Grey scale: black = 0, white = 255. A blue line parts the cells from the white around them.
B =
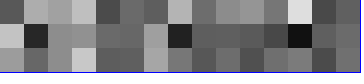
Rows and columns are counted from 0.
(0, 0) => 88
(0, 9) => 140
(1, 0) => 195
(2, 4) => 93
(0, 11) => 118
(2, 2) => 141
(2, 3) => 200
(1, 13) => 95
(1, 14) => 107
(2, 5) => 95
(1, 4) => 106
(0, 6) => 94
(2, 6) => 166

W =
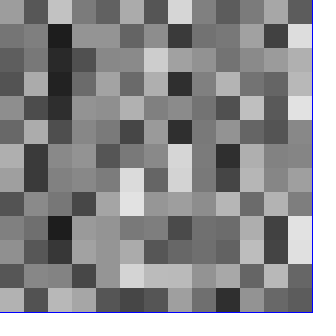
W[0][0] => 157
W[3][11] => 101
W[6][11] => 130
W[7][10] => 182
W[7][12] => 159
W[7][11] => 134
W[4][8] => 115
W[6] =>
[175, 58, 137, 147, 85, 121, 137, 214, 123, 47, 175, 130, 133]
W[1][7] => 58
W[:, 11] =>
[167, 65, 155, 101, 89, 84, 130, 134, 179, 65, 68, 184, 104]
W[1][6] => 141
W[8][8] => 141
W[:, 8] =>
[128, 114, 146, 128, 115, 121, 123, 121, 141, 112, 111, 147, 111]
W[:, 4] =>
[97, 148, 136, 163, 143, 122, 85, 124, 165, 148, 149, 149, 85]
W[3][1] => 171
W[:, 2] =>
[194, 29, 41, 34, 46, 78, 137, 129, 119, 29, 55, 131, 184]
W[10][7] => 103
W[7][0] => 159
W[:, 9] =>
[92, 120, 115, 180, 80, 147, 47, 69, 182, 108, 98, 168, 47]
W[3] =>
[83, 171, 34, 107, 163, 106, 175, 47, 128, 180, 115, 101, 184]
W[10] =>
[144, 87, 55, 162, 149, 171, 86, 103, 111, 98, 189, 68, 224]
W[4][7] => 139
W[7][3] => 136
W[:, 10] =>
[123, 161, 138, 115, 191, 101, 175, 182, 107, 174, 189, 101, 147]
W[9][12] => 226
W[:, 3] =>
[123, 148, 80, 107, 147, 135, 147, 136, 71, 154, 162, 71, 166]

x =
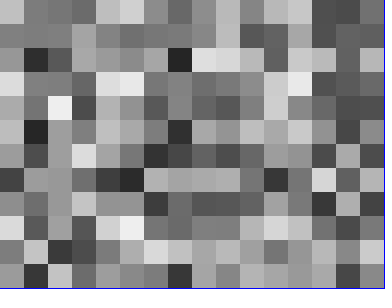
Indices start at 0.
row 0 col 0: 192
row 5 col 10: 190
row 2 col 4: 154
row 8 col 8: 85
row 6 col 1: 77
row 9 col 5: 238
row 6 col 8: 98
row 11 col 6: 124
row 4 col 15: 79
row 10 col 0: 125
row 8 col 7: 107
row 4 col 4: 179
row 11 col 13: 169
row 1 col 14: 98
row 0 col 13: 79
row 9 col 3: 85
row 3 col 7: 130
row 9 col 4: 209
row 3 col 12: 233
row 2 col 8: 222
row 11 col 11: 166
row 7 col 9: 175
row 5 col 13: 146
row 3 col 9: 121
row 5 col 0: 189
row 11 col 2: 195
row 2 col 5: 139
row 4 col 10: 127
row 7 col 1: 156
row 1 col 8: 135
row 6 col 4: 164
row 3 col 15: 105
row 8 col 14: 175
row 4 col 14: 77
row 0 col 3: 107
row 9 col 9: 126

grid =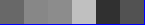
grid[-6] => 104
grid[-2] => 48
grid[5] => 82

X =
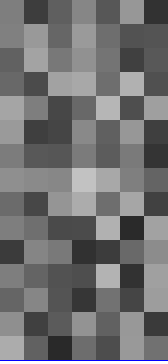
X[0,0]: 126
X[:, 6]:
[50, 84, 88, 80, 159, 63, 52, 100, 65, 162, 140, 160, 157, 58, 113]
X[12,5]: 69
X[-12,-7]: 104
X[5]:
[154, 63, 69, 137, 96, 151, 63]
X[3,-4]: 168
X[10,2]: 121
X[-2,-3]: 97
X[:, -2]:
[151, 82, 64, 177, 78, 151, 122, 127, 166, 42, 105, 50, 69, 152, 153]
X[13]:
[143, 64, 91, 147, 97, 152, 58]
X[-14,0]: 128
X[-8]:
[143, 138, 135, 194, 168, 127, 100]
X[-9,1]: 88
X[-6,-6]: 111
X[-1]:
[172, 97, 41, 109, 77, 153, 113]
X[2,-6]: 163
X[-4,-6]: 100
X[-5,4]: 60
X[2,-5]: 120
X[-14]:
[128, 153, 102, 154, 110, 82, 84]
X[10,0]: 59
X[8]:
[107, 71, 149, 172, 110, 166, 65]

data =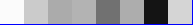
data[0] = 251
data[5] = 173
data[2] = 171
